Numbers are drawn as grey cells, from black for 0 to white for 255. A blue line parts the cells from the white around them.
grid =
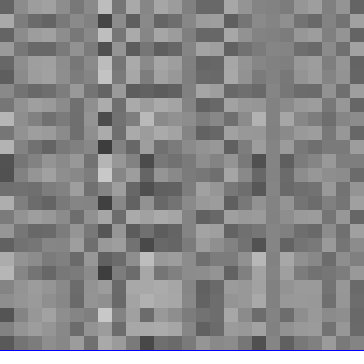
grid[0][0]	100
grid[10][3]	100
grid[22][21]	142
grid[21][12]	167
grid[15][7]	166
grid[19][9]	108
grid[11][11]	120
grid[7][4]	139
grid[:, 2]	[157, 107, 157, 104, 158, 157, 105, 159, 129, 158, 113, 130, 149, 111, 108, 158, 104, 118, 140, 116, 156, 154, 151, 157, 124]
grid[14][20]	148
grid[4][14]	101
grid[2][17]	146
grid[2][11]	166
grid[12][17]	137
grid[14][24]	117
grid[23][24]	151
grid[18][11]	153
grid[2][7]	190
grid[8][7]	76
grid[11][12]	113
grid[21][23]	111
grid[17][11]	104
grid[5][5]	124
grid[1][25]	161
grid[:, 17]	[148, 117, 146, 113, 148, 146, 111, 152, 139, 152, 125, 121, 137, 110, 120, 153, 112, 114, 145, 128, 152, 152, 139, 152, 118]
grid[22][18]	108
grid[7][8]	111
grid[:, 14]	[104, 156, 103, 163, 101, 106, 165, 98, 125, 98, 147, 142, 119, 161, 153, 97, 163, 156, 111, 141, 97, 99, 114, 97, 149]
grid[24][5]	156
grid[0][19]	130
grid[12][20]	107
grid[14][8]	136
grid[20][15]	106
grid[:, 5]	[120, 138, 120, 146, 119, 124, 153, 112, 111, 111, 128, 152, 136, 158, 133, 110, 149, 158, 106, 123, 108, 106, 133, 108, 156]
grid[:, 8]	[118, 140, 118, 148, 117, 122, 154, 111, 114, 111, 130, 151, 134, 158, 136, 109, 150, 158, 107, 125, 106, 105, 131, 108, 155]
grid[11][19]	132
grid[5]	[94, 139, 157, 161, 142, 124, 133, 195, 122, 167, 125, 162, 152, 127, 106, 105, 168, 146, 123, 130, 120, 148, 156, 132, 147, 101]
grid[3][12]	102

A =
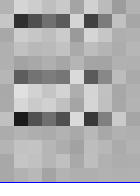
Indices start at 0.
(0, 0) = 179
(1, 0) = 198
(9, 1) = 179
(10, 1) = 194
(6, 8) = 167
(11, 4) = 192
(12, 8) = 176
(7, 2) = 202
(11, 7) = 177
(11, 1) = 197
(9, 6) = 184
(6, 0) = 169
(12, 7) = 178
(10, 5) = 162
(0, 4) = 201
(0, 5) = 164
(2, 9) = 177
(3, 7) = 180
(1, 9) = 166
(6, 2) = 210
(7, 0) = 170
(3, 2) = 184
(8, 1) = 26
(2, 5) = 154
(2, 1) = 205
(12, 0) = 168
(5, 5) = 218
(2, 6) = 213
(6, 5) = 174
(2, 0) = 168
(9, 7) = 168
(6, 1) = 224
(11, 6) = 190
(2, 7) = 198
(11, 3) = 182

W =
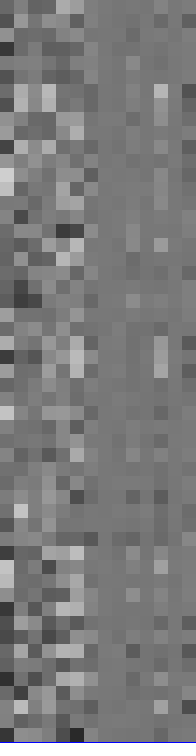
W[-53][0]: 104
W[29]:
[195, 133, 118, 150, 152, 139, 104, 120, 121, 115, 117, 103, 117, 125]
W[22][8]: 119
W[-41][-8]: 95
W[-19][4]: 103
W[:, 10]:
[118, 120, 121, 119, 117, 119, 119, 120, 119, 119, 120, 118, 117, 123, 118, 120, 120, 119, 117, 116, 118, 123, 119, 114, 118, 121, 119, 118, 117, 117, 120, 116, 119, 118, 121, 117, 124, 120, 116, 117, 120, 119, 120, 118, 117, 120, 116, 116, 121, 115, 119, 118, 118]
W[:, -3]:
[131, 106, 123, 116, 113, 118, 182, 146, 142, 122, 137, 115, 136, 134, 137, 123, 120, 155, 119, 111, 117, 127, 121, 106, 152, 156, 165, 111, 115, 103, 122, 106, 129, 113, 113, 92, 110, 108, 106, 135, 160, 122, 132, 126, 104, 131, 113, 106, 142, 113, 161, 114, 103]
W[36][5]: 115
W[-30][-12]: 140
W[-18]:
[124, 140, 127, 152, 135, 78, 108, 119, 119, 100, 117, 92, 118, 122]
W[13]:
[191, 102, 120, 118, 164, 102, 137, 120, 122, 123, 123, 134, 120, 113]
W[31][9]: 124
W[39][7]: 120
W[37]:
[86, 136, 116, 148, 117, 118, 120, 120, 119, 117, 120, 108, 119, 111]
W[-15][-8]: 88
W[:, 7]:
[121, 120, 119, 120, 121, 120, 119, 119, 122, 120, 119, 119, 122, 120, 121, 120, 120, 121, 121, 120, 120, 121, 120, 118, 122, 121, 122, 120, 119, 120, 120, 121, 121, 120, 120, 119, 119, 120, 119, 120, 122, 120, 121, 121, 118, 121, 122, 120, 121, 120, 119, 121, 120]
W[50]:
[130, 187, 128, 154, 114, 112, 94, 119, 117, 121, 119, 161, 120, 77]
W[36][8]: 122
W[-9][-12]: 138
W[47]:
[97, 125, 123, 110, 88, 113, 109, 120, 121, 118, 116, 106, 118, 109]
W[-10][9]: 118
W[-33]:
[101, 71, 112, 140, 111, 131, 117, 120, 120, 122, 118, 117, 120, 127]
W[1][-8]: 128
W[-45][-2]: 120
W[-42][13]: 110
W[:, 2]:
[99, 117, 109, 123, 128, 124, 139, 136, 105, 110, 139, 145, 127, 120, 105, 114, 136, 108, 95, 132, 112, 72, 114, 140, 116, 85, 112, 123, 126, 118, 113, 120, 113, 127, 123, 127, 127, 116, 137, 100, 124, 109, 117, 87, 138, 115, 91, 123, 79, 137, 128, 108, 139]
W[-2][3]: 121
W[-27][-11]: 157
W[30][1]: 115
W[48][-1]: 122
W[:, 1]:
[127, 152, 106, 107, 127, 116, 172, 178, 129, 104, 175, 127, 142, 102, 122, 74, 137, 91, 145, 102, 71, 62, 114, 131, 125, 99, 110, 111, 115, 133, 115, 117, 99, 112, 126, 140, 195, 136, 133, 103, 107, 111, 108, 126, 158, 92, 166, 125, 113, 64, 187, 97, 142]
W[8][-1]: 110
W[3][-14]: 56

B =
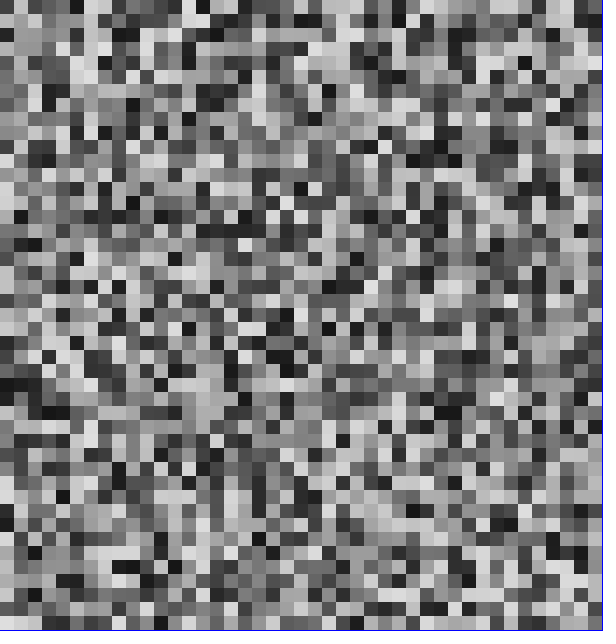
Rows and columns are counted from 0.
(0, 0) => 65
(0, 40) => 212
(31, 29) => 200
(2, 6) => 193
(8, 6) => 200
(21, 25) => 178
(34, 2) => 107
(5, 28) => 27
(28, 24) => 78
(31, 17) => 44
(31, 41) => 58
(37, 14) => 220
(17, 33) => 107
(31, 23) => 215
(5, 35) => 40
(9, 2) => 198
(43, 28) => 65
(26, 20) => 22
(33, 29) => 150
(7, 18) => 201
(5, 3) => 86
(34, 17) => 90
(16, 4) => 66
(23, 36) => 84
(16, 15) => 46
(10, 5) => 80
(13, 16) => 189
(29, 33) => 146
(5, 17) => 33
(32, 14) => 65
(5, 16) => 152
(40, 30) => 159
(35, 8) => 121
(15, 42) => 98
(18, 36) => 98
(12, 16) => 120
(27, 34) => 149
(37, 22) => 64
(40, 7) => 204
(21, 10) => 176
